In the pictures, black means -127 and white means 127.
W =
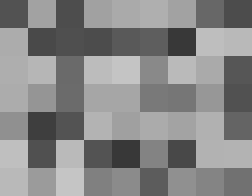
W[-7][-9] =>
-45
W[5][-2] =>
50
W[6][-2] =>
4
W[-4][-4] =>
-6
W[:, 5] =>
[47, -33, 9, -6, 43, 3, -35]
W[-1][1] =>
27
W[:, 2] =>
[-50, -48, -21, -20, -44, 58, 69]
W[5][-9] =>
63
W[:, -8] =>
[34, -54, 54, 21, -65, -47, 27]
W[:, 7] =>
[-24, 62, 42, 23, 49, 50, 4]
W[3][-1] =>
-46
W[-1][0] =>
57
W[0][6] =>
34
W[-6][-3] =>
-71
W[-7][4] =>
42
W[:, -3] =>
[34, -71, 58, -9, 35, -55, 16]
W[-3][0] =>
16
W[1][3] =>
-51
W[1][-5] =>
-38

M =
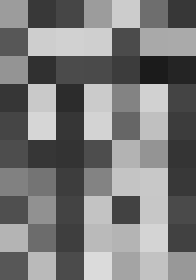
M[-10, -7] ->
28
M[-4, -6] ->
-11
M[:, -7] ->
[28, -40, 20, -73, -58, -50, 1, -48, 52, -40]
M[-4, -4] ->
3
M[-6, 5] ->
64
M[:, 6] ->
[-72, 42, -91, -59, -67, -75, -71, -53, -62, 24]
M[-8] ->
[20, -79, -52, -53, -67, -100, -91]
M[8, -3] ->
52
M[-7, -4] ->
75
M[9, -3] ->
36
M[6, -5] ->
-66
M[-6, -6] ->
86
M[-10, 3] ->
28
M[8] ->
[52, -19, -65, 58, 52, 84, -62]
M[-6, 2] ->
-73

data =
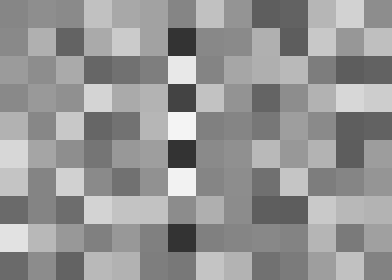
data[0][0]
6
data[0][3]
65
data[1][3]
42
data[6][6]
114
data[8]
[98, 56, 24, 0, 24, 0, -76, 0, 5, 8, 3, 53, -5, 32]
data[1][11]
72
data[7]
[-21, 4, -18, 83, 67, 66, 12, 47, 12, -33, -34, 73, 56, 51]
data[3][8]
19
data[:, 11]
[54, 72, -2, 50, 10, 51, -2, 73, 53, 30]
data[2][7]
4
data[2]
[27, 13, 42, -25, -14, -1, 104, 4, 38, 47, 57, -2, -34, -29]
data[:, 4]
[40, 75, -14, 42, -13, 24, -14, 67, 24, 50]
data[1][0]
9
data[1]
[9, 48, -28, 42, 75, 34, -76, 8, 10, 48, -34, 72, 23, 63]
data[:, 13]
[13, 63, -29, 77, -29, 29, 21, 51, 32, 2]
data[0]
[6, 14, 10, 65, 40, 34, 5, 65, 20, -33, -29, 54, 82, 13]
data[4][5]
54
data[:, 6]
[5, -76, 104, -60, 116, -76, 114, 12, -76, -7]
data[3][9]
-27
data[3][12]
87
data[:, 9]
[-33, 48, 47, -27, -8, 57, -15, -33, 8, -14]
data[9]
[-21, 12, -28, 57, 50, -1, -7, 68, 51, -14, -4, 30, 65, 2]
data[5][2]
14
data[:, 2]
[10, -28, 42, 16, 72, 14, 81, -18, 24, -28]

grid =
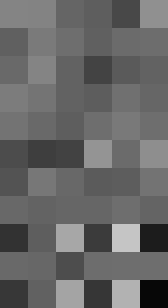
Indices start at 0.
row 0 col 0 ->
4
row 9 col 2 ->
-50
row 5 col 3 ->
20
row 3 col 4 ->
-15
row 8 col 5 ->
-99
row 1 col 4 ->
-20
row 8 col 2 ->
39
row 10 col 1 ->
-30
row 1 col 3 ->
-31
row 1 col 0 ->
-31
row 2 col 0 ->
-22
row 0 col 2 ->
-26
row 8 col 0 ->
-77
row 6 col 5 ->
-12
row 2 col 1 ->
4
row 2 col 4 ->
-37
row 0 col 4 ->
-55
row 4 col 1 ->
-22
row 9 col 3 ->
-18
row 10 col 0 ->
-72
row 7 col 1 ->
-28
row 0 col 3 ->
-33
